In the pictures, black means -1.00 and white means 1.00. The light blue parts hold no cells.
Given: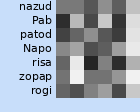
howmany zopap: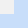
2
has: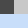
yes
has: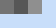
no
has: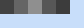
yes
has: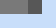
yes

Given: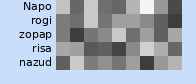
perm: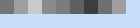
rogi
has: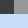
yes
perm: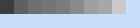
zopap
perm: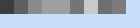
rogi

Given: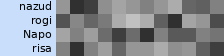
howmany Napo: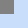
3
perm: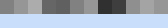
nazud
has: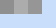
no
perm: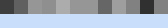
risa
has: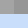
yes

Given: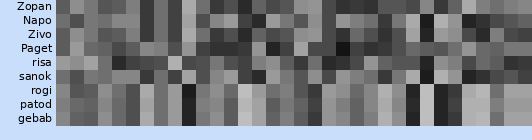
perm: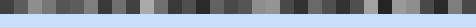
Zivo
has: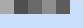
no

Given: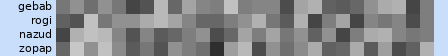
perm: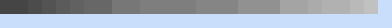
nazud
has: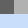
yes
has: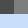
yes
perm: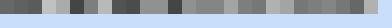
rogi
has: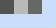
yes

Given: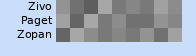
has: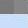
yes
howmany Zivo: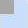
1
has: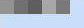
yes
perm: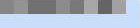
Paget
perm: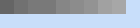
Zopan

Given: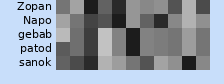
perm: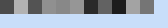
Zopan
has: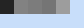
no
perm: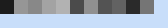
Zopan

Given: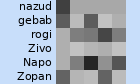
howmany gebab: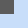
2
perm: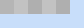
Zivo
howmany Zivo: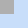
2
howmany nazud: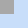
4
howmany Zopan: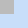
2
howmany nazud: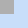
0

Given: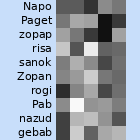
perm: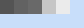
risa
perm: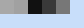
Paget

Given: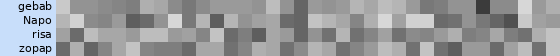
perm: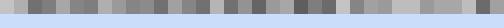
risa
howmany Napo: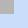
4
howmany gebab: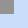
7
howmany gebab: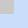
1
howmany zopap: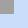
1
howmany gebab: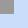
7
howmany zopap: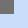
6

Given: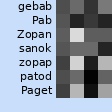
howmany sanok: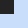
1
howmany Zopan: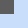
3

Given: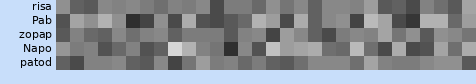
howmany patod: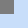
4
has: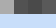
yes
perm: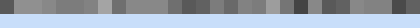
patod
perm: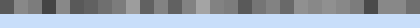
patod
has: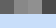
no
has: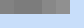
yes

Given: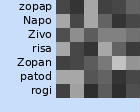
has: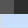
no
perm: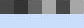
Napo
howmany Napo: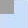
0
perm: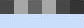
Napo
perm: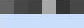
zopap
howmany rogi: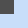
1

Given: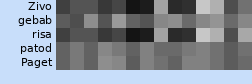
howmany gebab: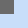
2
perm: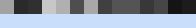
risa
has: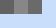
no

